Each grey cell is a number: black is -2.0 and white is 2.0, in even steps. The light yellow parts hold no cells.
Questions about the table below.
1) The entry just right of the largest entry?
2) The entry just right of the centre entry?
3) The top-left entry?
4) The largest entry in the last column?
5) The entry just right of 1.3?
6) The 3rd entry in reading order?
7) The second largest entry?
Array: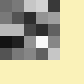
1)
0.1
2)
-1.3
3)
-0.3
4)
1.1
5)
-1.1
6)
1.1
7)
1.3

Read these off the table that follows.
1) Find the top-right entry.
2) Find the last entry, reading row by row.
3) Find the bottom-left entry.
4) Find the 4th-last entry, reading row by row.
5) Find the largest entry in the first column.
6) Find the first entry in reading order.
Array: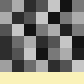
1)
-0.1
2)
1.1
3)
0.5
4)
0.7
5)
0.7
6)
-0.3

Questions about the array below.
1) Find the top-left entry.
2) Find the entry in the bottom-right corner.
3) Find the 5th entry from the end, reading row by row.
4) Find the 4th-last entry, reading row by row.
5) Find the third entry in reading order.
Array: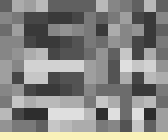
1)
-0.5
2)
0.5
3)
0.1
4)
-0.7
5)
0.5

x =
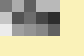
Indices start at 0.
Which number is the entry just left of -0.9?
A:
-0.3
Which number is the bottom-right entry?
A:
-0.5
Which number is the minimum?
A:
-1.3
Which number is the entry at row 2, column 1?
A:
0.5

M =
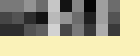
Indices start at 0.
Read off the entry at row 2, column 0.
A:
-1.3
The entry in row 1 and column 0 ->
-0.9
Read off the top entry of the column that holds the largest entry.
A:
1.1
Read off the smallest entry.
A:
-1.9
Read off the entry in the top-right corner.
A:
-0.3
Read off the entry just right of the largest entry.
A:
-0.9
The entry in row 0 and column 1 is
-0.1
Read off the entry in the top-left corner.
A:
-0.1
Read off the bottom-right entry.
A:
-1.1

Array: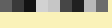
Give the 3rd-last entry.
-1.5
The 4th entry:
1.3
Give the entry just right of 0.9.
-0.3

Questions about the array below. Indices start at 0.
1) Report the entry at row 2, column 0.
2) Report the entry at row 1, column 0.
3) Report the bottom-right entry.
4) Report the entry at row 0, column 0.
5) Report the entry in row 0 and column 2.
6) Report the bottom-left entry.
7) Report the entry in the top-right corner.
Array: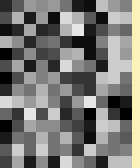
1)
-1.8
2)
-0.8
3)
1.0
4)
-1.4
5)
0.4
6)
-1.0
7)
0.0

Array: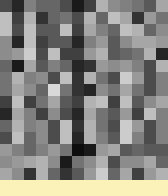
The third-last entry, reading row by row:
-1.0
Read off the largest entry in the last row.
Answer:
1.2
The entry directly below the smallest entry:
-0.2
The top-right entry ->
0.6
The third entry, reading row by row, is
0.0
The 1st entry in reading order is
-0.8
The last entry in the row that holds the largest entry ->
0.0
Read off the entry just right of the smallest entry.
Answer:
-1.6
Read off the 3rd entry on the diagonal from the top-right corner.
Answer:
0.8
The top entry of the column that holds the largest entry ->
-0.4
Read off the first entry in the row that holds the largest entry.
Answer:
-0.2
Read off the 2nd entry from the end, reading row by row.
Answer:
0.4
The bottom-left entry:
0.6
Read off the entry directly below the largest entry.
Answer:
0.6
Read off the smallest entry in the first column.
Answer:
-1.4
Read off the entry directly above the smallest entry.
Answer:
-1.4
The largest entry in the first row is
0.8
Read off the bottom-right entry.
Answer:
0.8
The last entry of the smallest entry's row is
-0.6
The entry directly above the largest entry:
-0.8
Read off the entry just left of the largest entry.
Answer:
-0.4
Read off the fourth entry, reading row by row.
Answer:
-0.4
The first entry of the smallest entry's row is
0.4
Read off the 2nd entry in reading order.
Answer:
-1.4
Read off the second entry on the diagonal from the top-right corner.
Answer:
0.4

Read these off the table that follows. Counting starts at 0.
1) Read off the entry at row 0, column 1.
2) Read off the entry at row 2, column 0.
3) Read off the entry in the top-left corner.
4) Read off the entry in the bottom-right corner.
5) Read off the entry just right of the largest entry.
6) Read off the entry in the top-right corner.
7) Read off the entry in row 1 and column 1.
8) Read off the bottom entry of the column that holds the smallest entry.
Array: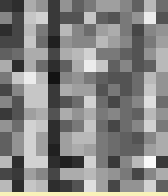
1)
-1.3
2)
-1.3
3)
-1.1
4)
-0.5
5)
-1.1
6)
-0.3
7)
-0.9
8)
-1.3
